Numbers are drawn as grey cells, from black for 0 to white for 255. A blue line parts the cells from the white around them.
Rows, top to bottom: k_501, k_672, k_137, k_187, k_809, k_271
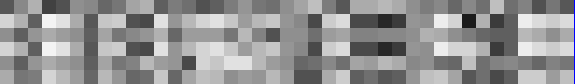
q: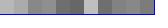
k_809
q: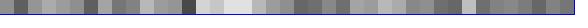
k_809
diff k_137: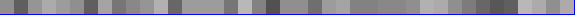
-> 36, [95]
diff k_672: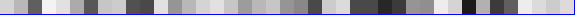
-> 2, [177]
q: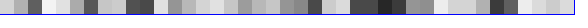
k_187
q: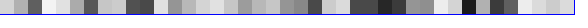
k_672

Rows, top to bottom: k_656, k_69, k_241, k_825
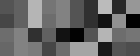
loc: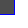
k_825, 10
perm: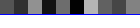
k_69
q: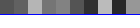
k_656
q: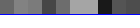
k_825

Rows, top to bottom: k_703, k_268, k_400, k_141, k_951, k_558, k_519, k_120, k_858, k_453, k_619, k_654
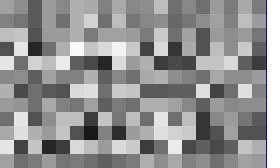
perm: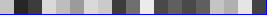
k_619
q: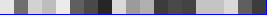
k_951
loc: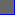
k_268, 13
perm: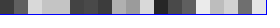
k_951
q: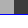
k_951
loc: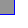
k_120, 2
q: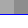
k_558

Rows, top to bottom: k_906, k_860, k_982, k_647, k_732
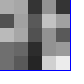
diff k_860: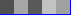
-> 2, [161]
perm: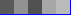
k_982
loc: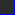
k_647, 3
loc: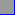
k_647, 5
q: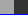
k_906
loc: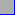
k_906, 1
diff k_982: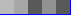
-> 3, [81]

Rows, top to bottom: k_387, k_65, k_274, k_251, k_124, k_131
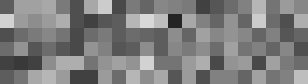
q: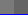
k_387
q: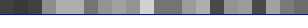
k_124
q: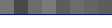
k_274
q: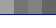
k_251
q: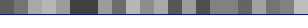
k_131
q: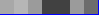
k_131

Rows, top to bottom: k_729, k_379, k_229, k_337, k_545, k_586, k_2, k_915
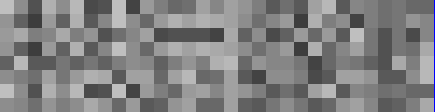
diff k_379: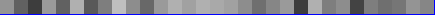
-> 8, [134]
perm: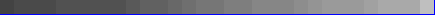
k_229
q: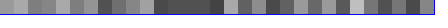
k_229

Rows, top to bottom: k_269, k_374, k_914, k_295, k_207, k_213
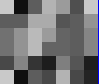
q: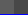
k_213
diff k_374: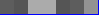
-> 2, [93]
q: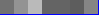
k_295
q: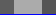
k_374
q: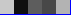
k_213

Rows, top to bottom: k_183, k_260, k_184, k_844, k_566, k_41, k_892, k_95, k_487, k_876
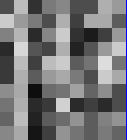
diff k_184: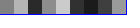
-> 4, [135]
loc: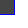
k_844, 4
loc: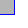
k_184, 2
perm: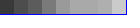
k_41
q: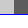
k_566
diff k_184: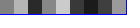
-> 6, [49]

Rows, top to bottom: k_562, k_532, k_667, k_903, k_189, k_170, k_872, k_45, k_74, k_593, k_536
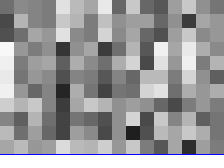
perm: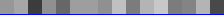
k_532
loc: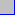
k_532, 8
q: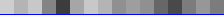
k_45
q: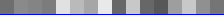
k_562
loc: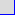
k_536, 5

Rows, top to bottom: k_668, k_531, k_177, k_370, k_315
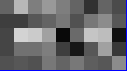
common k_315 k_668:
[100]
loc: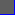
k_315, 7
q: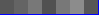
k_531

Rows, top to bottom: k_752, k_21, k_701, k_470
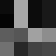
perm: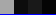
k_21
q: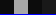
k_752
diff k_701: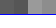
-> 3, [161]

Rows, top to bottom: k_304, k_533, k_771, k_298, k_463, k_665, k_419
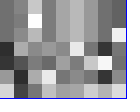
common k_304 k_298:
[153]
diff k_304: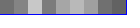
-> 7, [153]
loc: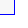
k_463, 8
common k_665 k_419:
[118]
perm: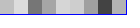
k_419
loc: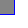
k_304, 2

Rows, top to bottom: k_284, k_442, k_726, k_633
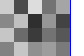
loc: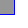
k_442, 4
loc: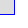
k_284, 3
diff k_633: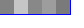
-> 3, [144]
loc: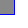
k_442, 1
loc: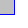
k_442, 2

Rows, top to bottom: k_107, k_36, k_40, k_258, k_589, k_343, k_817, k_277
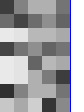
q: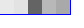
k_589
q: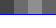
k_36
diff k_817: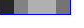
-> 1, [47]
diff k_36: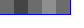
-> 5, [100]
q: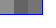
k_258
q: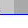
k_277

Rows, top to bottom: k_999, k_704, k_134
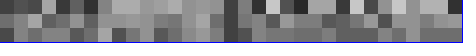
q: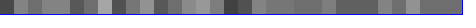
k_134
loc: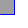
k_999, 12
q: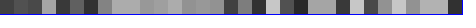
k_999
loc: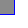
k_134, 14

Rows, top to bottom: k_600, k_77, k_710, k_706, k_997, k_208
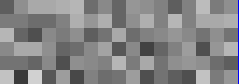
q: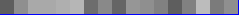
k_600
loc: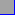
k_706, 8
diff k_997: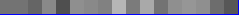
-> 17, [94]
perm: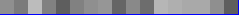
k_600
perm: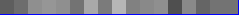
k_997

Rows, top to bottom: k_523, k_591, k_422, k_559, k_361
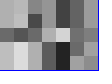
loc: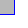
k_523, 2
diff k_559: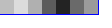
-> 7, [161]

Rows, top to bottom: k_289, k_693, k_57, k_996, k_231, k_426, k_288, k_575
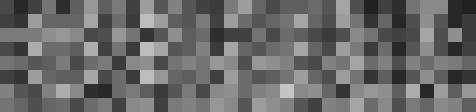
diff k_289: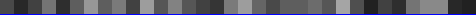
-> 16, [59]
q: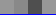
k_231

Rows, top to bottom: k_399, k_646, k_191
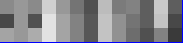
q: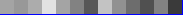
k_191
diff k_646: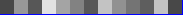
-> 3, [80]

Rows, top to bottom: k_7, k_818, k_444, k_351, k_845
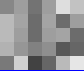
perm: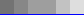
k_7
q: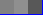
k_351
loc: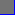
k_7, 3
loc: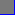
k_845, 1
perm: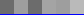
k_444
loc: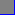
k_351, 3

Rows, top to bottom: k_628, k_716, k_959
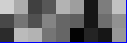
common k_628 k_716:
[22]
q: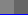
k_716

